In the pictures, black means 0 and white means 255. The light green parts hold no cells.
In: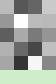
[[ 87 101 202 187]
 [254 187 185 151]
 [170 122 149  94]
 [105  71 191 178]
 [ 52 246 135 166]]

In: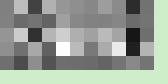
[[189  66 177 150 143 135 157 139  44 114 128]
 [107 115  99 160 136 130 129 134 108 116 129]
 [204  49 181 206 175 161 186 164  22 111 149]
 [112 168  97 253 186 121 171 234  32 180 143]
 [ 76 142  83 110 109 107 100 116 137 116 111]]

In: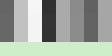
[[193 246  49 170 139  97 166 101]
 [193 244  52 170 140  99 166 103]
 [193 244  51 170 140  99 166 103]]

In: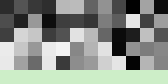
[[ 84  56  46 184 187  99 146  70   1 163  12  44]
 [ 33 153  13  62  67  53 125  93 231  64 158  77]
 [213 198  61  82 226 185 102  11  29 192  83  63]
 [198 152 234 243 135 180 226   9 146 124 135 235]
 [161 106 231  58 141 154 208 229   4 181 132 233]]

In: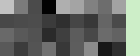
[[123  75   2 175 164 129 109 162 194]
 [ 75  77  59  47  70  56 101  74  72]
 [ 89  82  42  63  92  72 107  98 105]
 [ 60  84 113  56  93 139  23  46  89]]

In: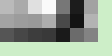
[[170 224 250 119  28 162 186]
 [156 153 173  73  19 179 163]
 [ 71  61  57  26 107 131  85]]
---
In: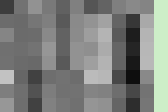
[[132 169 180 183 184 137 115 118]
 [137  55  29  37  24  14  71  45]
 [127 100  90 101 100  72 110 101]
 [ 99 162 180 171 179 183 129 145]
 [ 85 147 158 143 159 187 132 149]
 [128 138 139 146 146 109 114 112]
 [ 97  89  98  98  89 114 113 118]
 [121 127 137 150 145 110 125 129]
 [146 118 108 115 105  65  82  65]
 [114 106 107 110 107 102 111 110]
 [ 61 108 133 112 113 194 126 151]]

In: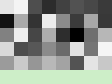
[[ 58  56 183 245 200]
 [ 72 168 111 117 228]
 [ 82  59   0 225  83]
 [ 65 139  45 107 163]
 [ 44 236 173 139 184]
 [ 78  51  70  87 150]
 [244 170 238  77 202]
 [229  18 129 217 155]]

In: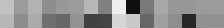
[[156 145]
 [155 144]
 [151  38]
 [152 142]
 [168 160]
 [121 102]
 [ 15 201]
 [239 214]
 [129  68]
 [183  65]
 [155 147]
 [152 103]
 [141 112]
 [178 170]
 [155 141]
 [194 183]]

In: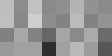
[[138 147 107  86]
 [146 131 170 156]
 [180 187 138 185]
 [143 131 166 161]
 [138 141 102  46]
 [194 207 131 161]
 [140 136 168 161]
 [190 191 129 154]]

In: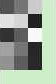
[[203  33 249  38  40]
 [118 213  93 118  92]
 [ 83 226  50 161 146]]

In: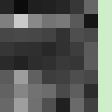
[[102  21  73  91  92  72  44  64]
 [ 55  89  78  61  54  78  94 106]
 [ 38 121  50  49  57  64  74  32]
 [ 33 116  67  40  48  61 108  80]
 [ 31 137  71  47  45  96 114 112]
 [ 11 202  73  48  34 157 133 158]
 [ 37 127  71  54  42  91  98 104]]

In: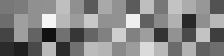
[[ 82 184  62 110]
 [151 143 195  96]
 [172  40  74 178]
 [195 177 146 107]
 [119 137  51 184]
 [190  96 158 218]
 [ 91 239 129 156]
 [146 146 207 138]
 [169 145 129 181]
 [ 90 200 101 187]
 [144 155  54 113]
 [191 184 113  42]
 [145 245  17 185]
 [144 144  99  73]
 [124 159 159  31]
 [120 109  68  43]]
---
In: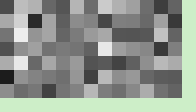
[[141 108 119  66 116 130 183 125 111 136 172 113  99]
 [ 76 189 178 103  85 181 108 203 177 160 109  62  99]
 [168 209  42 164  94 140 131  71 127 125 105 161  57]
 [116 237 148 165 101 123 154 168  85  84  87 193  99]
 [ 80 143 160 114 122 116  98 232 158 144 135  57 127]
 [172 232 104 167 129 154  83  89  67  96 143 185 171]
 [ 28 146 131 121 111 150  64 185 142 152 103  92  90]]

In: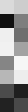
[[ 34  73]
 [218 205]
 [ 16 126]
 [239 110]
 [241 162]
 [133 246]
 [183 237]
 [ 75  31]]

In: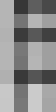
[[199 120 203 165]
 [181  55  94  73]
 [181 116 181 159]
 [178  59  88  64]
 [181 120 178 159]
 [181 116 181 159]
 [176  57  85  64]
 [200 116 203 168]]

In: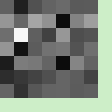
[[100  50  87 100 101  92  95]
 [ 97  32  81  99 106  90  91]
 [150 103 165 145  13 131 158]
 [110 247  95  65 151  78  83]
 [149  18  92 114 119  83 111]
 [ 28 124 120 100  12 133  99]
 [ 45  56  67  80 101  93  67]]

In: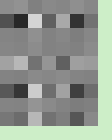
[[119 108 183 114 126  86 137]
 [141 146 128 137 134 143 135]
 [ 81  40 212  96 169  51 114]
 [132 130 144 130 135 126 135]
 [134 132 140 130 132 129 139]
 [162 183 114 149  96 159 155]
 [131 129 138 135 139 132 130]
 [ 88  54 204 110 162  63 109]
 [132 131 148 138 131 125 128]]

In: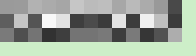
[[122  79 116  50  62 116 116 121  61 122  54  82 173]
 [154 155 178 171 166 198 187 190 167 186 171 153  73]
 [ 94 197  84 248 226  62  75  59 227  60 240 191  59]]

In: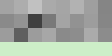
[[156  95 156 167 138 141 171 140]
 [163 173 193 170 165 178 159 133]
 [138 147  64 121 164 146 157 134]]
